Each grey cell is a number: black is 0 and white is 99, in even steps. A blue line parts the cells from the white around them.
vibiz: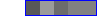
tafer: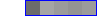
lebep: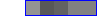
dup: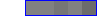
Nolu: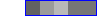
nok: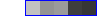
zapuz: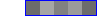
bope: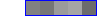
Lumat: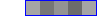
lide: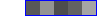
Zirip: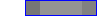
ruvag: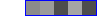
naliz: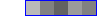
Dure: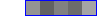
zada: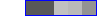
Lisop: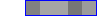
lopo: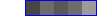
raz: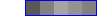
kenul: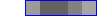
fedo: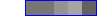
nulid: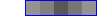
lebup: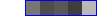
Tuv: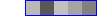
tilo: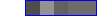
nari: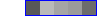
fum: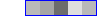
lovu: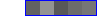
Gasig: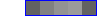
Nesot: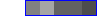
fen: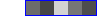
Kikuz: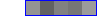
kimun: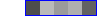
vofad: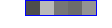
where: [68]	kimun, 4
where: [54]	ruvag, 1

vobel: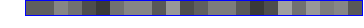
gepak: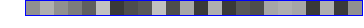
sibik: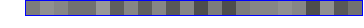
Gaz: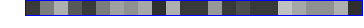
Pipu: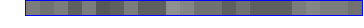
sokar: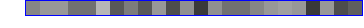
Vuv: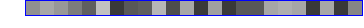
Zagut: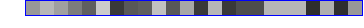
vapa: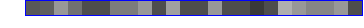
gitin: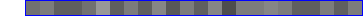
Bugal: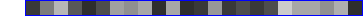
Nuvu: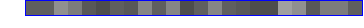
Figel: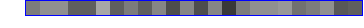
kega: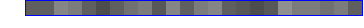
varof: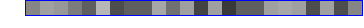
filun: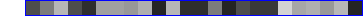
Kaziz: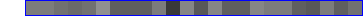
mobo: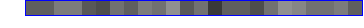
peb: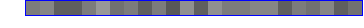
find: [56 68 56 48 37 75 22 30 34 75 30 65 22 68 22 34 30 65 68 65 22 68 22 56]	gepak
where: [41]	Kaziz, 4
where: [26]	varof, 13

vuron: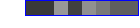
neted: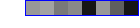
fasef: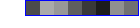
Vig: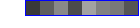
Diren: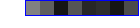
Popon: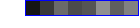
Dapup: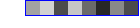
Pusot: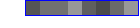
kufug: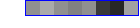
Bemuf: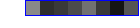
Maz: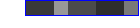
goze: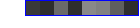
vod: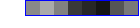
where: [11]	fasef, 6
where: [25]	vuron, 4

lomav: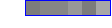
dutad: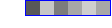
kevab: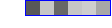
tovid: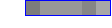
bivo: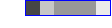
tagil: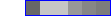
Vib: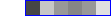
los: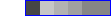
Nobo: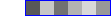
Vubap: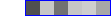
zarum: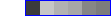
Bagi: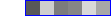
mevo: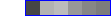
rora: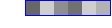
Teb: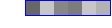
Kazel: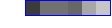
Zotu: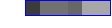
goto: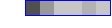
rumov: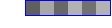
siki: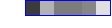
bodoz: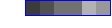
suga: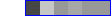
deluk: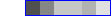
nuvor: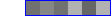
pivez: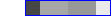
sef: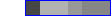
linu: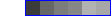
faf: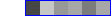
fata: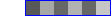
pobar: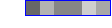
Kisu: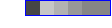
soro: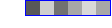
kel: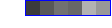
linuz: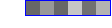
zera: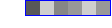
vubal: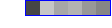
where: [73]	mevo, 3
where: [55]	rora, 3
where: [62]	los, 4
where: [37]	rumov, 1

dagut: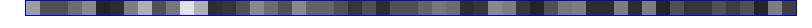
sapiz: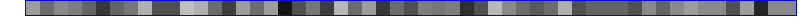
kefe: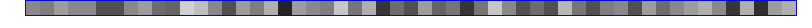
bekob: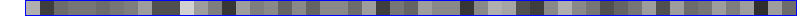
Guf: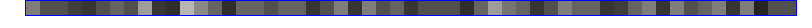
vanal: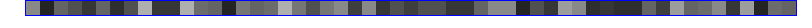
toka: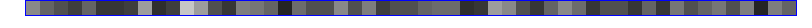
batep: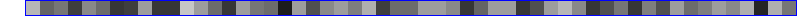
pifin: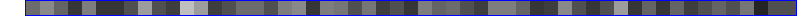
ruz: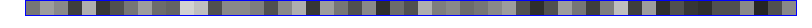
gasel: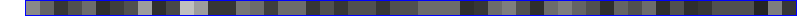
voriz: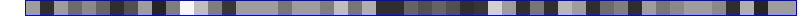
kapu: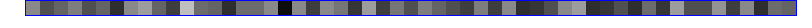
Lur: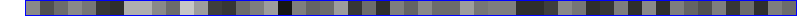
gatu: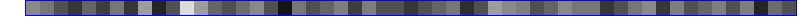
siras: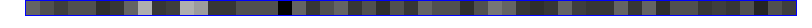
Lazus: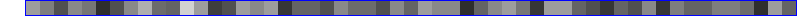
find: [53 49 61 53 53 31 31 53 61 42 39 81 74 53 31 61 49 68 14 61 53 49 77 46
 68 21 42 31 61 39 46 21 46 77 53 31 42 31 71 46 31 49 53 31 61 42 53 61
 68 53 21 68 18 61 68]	kefe
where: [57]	kapu, 50
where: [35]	sapiz, 37
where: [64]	bekob, 35
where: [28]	gasel, 11

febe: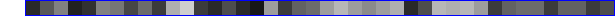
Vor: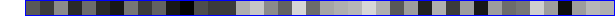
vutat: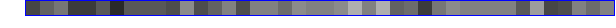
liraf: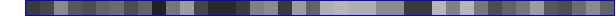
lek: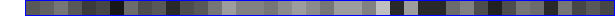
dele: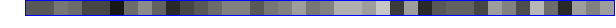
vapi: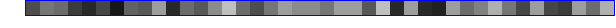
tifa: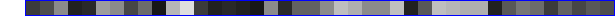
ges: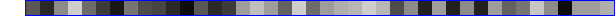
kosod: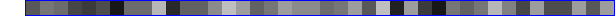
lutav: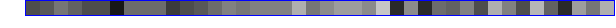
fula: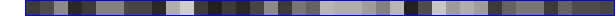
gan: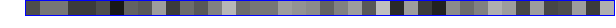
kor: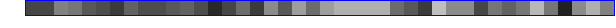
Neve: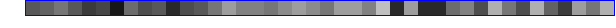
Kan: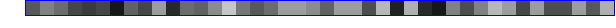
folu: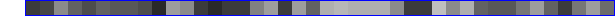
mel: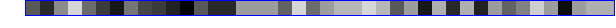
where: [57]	gan, 20
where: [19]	febe, 5
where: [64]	Vor, 22

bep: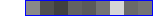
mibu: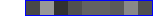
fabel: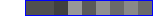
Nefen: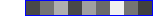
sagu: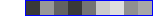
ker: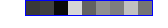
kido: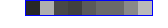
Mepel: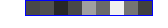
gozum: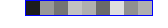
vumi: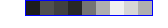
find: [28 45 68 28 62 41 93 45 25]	Nefen
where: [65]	sagu, 9
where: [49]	ker, 7
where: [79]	sagu, 6
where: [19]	mibu, 3

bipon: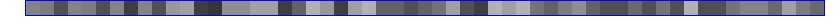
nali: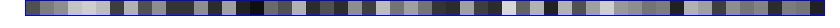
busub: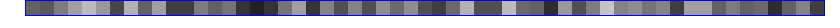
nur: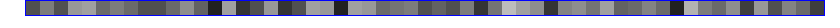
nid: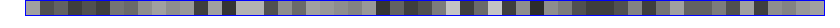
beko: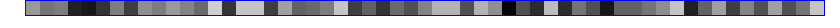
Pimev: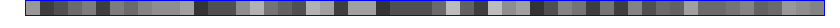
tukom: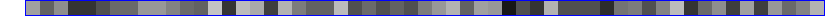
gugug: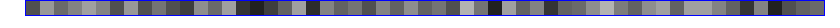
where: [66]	tukom, 17
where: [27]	busub, 7
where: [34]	busub, 2

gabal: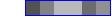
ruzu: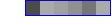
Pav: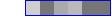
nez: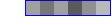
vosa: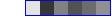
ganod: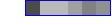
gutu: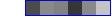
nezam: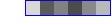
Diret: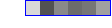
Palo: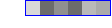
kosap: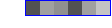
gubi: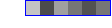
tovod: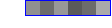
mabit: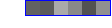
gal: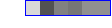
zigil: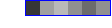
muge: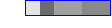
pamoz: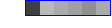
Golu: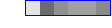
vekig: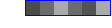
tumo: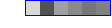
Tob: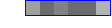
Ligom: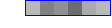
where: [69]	Tob, 6
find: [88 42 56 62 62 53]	Golu
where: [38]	mabit, 1
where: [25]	pamoz, 1
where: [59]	tovod, 3

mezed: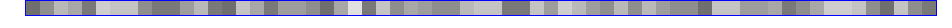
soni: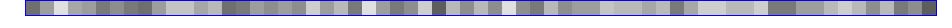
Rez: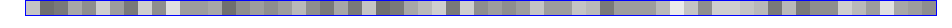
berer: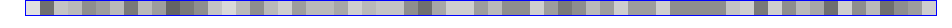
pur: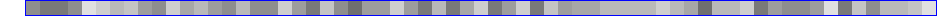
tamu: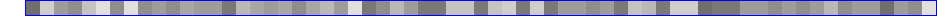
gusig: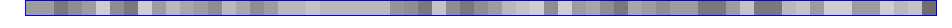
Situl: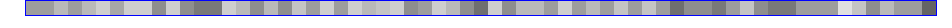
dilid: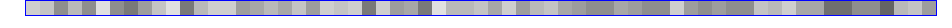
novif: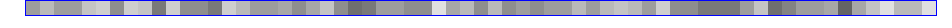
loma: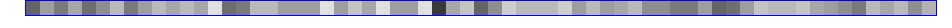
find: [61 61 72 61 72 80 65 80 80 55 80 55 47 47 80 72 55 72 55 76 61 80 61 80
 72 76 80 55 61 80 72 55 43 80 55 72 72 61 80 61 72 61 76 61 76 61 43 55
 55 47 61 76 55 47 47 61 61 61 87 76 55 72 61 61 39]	Situl
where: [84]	berer, 15
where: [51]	novif, 55
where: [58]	gusig, 27
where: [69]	loma, 65

